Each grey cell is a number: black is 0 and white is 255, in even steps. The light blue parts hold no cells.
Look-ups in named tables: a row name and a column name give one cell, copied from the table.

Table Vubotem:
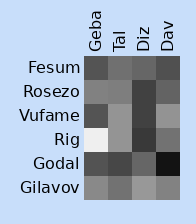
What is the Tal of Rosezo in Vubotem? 126
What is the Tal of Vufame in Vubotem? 148
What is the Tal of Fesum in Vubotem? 112
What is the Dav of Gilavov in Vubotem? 130
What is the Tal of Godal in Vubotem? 71
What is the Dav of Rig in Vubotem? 114
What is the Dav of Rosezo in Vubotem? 99
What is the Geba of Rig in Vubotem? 239
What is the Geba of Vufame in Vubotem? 84
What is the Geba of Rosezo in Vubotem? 129

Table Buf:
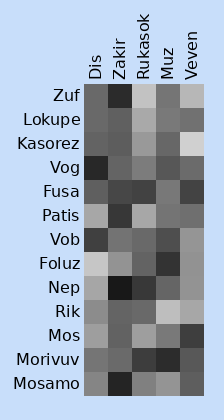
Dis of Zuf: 105
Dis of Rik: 140
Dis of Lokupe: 105
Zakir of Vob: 115
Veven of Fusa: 67
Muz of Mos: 121
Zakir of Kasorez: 93
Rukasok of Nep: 56
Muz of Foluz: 51
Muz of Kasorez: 103
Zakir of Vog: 100
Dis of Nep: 166
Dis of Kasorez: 99
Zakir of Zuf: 43
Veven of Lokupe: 113
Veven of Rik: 167
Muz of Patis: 116
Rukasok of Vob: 105
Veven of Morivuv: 88
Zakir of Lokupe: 96

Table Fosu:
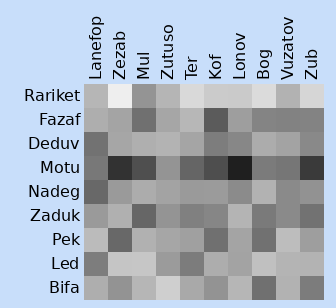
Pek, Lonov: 164
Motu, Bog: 123
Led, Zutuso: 155
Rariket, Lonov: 202
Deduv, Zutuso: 179
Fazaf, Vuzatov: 130

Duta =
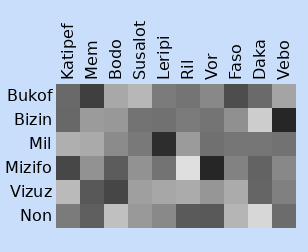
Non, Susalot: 153
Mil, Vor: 112
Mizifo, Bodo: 92
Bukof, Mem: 63
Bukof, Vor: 136
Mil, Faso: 118
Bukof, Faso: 77
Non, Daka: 215
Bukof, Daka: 106
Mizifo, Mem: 146
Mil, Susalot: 121
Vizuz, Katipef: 186
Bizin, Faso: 144
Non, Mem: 95
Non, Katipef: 123
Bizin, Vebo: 38
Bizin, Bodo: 152
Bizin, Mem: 155

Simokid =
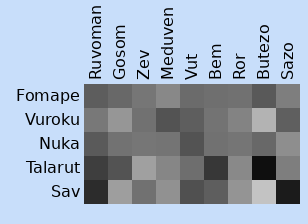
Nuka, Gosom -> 114
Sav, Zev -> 113
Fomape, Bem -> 111
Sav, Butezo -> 195
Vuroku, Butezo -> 179
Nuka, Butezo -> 104
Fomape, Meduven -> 136
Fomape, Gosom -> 104
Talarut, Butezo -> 15
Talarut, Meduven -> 134
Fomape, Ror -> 113
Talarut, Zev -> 160
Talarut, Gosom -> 83
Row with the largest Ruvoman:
Vuroku

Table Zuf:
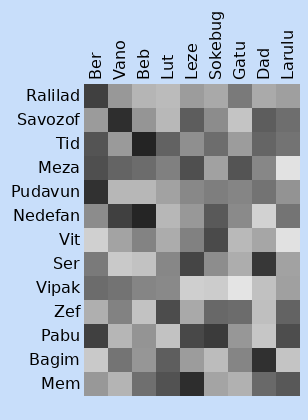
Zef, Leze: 169
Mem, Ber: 152
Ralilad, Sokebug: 169
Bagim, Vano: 116
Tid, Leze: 143
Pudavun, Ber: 49
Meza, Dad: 135
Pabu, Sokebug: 59
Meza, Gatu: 84
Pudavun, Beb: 183
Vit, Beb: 131
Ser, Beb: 194
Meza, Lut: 128
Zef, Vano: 130
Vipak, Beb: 133
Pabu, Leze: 72
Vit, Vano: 163
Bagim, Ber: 201
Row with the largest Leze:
Vipak

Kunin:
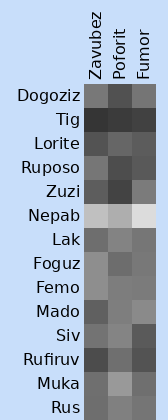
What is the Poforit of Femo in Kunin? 125
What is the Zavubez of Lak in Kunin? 110
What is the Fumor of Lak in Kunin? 118
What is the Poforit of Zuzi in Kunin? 67
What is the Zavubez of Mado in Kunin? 96
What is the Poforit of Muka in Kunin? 153
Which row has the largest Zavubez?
Nepab

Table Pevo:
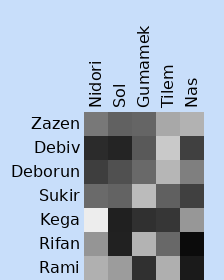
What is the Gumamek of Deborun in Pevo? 105
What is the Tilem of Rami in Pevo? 175
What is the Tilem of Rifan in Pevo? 104
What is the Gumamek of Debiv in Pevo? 89
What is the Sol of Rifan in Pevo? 33
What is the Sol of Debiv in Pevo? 36
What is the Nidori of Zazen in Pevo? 120
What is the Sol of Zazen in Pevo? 97
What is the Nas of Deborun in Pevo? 127
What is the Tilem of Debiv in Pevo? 201

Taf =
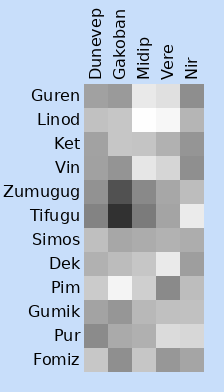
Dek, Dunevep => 177
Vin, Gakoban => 148
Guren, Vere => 224
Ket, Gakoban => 198
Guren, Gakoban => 154
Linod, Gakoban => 198
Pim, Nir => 189
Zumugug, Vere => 167
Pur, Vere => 219
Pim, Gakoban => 244
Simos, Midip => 172
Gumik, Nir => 193
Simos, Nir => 173
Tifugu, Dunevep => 131
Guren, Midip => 233
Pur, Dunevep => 139
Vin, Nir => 143
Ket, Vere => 177

